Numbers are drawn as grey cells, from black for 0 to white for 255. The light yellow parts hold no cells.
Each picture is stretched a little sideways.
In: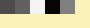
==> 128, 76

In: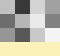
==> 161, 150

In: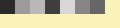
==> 102, 42

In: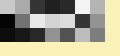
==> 180, 13

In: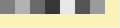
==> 155, 127

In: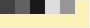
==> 150, 66
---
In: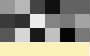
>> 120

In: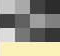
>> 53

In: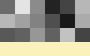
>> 68

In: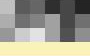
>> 142

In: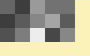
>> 135

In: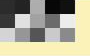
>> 138
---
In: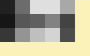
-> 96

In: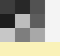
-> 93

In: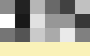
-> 225

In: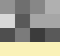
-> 166

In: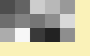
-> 118

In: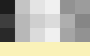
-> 207

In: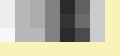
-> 172

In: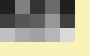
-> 95

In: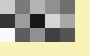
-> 23

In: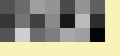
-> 64
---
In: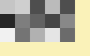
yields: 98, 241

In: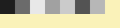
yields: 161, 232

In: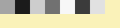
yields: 113, 247

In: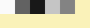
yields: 24, 250

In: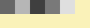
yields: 63, 223

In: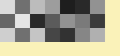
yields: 91, 229

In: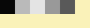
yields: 228, 228

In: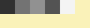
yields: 145, 244

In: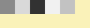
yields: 50, 241

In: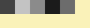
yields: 139, 195
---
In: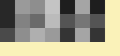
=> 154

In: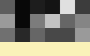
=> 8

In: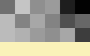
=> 197

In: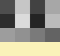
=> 198

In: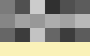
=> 80

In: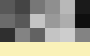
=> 68

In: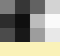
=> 54

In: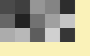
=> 63
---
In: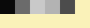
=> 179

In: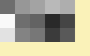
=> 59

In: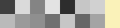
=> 102

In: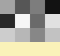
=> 135

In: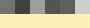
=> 94

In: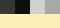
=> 208

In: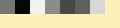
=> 94

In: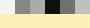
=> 114
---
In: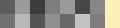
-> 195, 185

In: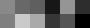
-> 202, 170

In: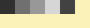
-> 214, 152

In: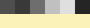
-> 223, 192

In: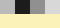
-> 216, 186

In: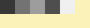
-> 240, 157

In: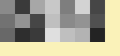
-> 223, 211

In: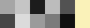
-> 219, 197

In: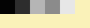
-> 231, 181
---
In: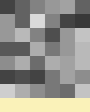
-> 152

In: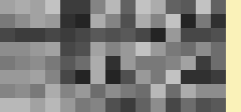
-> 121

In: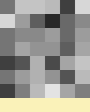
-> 215

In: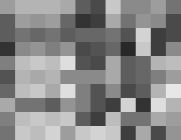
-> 93

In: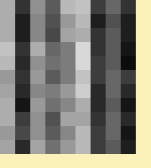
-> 173
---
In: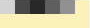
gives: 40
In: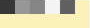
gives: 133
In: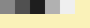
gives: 30
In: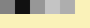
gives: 151
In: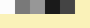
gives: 151
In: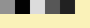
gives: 220
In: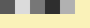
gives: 119
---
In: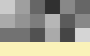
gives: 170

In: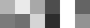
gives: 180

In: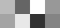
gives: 187

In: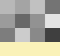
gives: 155

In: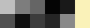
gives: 191

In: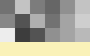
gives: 135

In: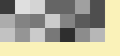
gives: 172

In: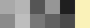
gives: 169

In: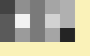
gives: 90
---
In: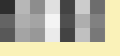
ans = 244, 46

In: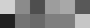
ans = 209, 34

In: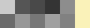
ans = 203, 52

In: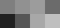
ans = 191, 33

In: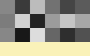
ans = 221, 24

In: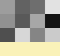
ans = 226, 19
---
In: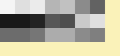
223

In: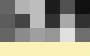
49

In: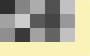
152

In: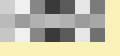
167

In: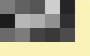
48

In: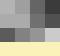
80

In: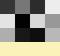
152

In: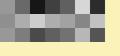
193

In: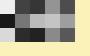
158

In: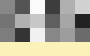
34
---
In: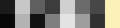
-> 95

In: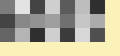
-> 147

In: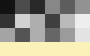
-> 174

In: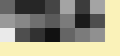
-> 111

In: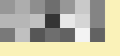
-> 192

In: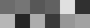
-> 87

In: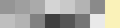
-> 170

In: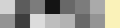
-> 124
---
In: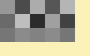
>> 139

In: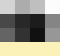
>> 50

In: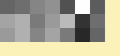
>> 176

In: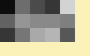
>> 118

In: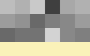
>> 115

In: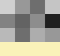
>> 110

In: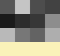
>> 119
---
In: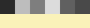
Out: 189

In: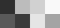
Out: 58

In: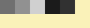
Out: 145

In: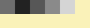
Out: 34

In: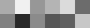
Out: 41

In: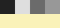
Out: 222

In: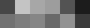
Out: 125
